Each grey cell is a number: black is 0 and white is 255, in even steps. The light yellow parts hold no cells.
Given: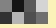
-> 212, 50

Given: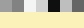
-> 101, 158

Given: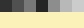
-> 204, 49

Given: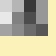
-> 151, 162

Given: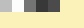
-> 75, 190

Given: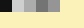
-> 149, 18

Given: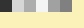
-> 128, 50
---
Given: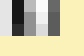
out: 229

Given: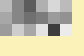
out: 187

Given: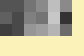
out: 84

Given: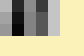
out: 185

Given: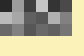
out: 40

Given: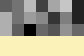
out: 94

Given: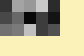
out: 52

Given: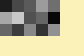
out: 29
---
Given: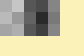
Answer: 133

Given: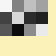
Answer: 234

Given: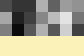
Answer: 64

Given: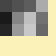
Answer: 104

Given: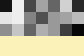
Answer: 7

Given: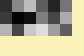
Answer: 94

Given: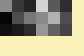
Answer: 68

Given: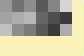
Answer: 172
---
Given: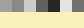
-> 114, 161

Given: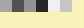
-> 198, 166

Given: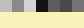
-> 116, 190

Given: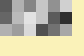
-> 208, 177

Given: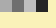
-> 37, 171

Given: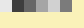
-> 123, 232

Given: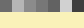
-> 63, 108

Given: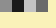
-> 106, 142

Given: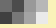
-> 183, 64
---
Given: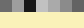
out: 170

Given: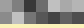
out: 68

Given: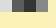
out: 92

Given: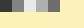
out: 233

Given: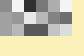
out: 89

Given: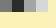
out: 44

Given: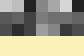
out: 134

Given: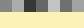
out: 196
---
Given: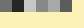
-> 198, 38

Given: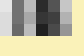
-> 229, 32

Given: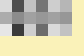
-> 230, 59

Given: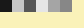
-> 229, 24

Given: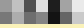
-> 234, 19

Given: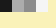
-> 245, 25

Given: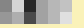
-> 224, 40

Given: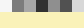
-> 246, 49

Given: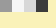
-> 246, 59

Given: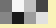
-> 246, 26
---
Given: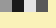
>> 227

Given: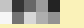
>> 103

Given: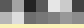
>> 35

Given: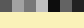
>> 120

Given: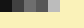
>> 110

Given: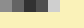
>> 50
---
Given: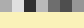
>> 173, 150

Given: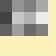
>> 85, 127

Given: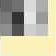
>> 101, 194

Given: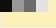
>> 14, 226

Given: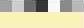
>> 160, 184

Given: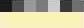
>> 27, 110

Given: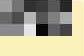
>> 159, 67

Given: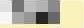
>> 224, 104

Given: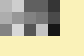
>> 185, 22

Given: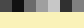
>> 72, 128
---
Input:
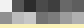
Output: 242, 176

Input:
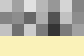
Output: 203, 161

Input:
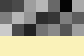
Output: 63, 158

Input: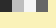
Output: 43, 102

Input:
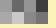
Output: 157, 116

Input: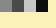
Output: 136, 15

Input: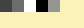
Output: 66, 149

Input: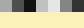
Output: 169, 51

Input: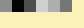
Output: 141, 118
